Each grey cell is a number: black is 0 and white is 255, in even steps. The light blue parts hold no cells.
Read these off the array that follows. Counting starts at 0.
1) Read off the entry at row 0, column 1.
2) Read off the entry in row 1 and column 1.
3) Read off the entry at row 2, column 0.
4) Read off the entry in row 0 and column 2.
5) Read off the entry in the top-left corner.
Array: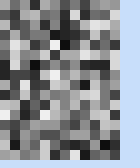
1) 109
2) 56
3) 184
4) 151
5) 172

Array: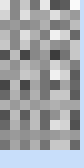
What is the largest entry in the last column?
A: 250
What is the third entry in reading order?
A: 199
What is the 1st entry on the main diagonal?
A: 231
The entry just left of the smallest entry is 154
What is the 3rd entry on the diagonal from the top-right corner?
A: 116
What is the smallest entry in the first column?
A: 69
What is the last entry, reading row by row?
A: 104
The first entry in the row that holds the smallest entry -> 81
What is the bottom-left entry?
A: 116
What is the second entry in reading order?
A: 136
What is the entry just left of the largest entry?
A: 92
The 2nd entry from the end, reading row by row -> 199
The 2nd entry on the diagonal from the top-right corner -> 176
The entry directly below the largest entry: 154
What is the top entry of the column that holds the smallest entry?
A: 81
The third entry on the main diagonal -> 136
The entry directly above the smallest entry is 145
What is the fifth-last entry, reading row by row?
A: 176
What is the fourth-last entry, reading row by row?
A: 116
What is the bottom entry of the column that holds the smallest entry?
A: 199
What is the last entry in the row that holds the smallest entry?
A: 199
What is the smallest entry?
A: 60

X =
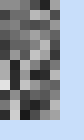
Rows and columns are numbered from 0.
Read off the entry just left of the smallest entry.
206
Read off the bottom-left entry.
44
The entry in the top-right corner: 162
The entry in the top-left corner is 141
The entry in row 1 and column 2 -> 109
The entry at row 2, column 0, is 119
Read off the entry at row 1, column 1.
109
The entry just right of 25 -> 76
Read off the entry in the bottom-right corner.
162
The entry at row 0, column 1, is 141
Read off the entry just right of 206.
25
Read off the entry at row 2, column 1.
129
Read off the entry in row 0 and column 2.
119

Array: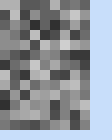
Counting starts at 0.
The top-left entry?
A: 177
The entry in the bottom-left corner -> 120
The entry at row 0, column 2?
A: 89
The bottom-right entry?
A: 129
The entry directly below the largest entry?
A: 89
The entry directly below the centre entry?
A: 189
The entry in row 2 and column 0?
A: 98
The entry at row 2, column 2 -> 108
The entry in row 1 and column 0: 77
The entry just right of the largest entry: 168
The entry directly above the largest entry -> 168
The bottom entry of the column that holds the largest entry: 159
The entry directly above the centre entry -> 141
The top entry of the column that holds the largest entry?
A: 108
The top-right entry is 98
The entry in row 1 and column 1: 189
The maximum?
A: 207
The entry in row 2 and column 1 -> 141
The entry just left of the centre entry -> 198
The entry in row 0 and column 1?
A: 177

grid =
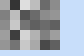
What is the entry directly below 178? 169
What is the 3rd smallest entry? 73
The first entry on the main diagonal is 169
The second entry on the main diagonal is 189
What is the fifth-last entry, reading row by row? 116
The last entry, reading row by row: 96
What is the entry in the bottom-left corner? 149
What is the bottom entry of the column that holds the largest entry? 200
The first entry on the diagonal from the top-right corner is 140

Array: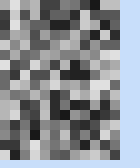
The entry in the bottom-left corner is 214
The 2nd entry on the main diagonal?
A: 203
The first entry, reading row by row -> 171
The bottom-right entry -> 66
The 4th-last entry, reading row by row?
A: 182
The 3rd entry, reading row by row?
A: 159
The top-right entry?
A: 191
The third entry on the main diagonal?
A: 137
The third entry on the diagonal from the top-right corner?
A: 171
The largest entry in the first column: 224
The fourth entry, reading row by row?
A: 182
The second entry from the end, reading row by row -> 159
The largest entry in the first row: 224
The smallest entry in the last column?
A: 44
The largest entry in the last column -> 224
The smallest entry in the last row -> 34
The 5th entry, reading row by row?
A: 66
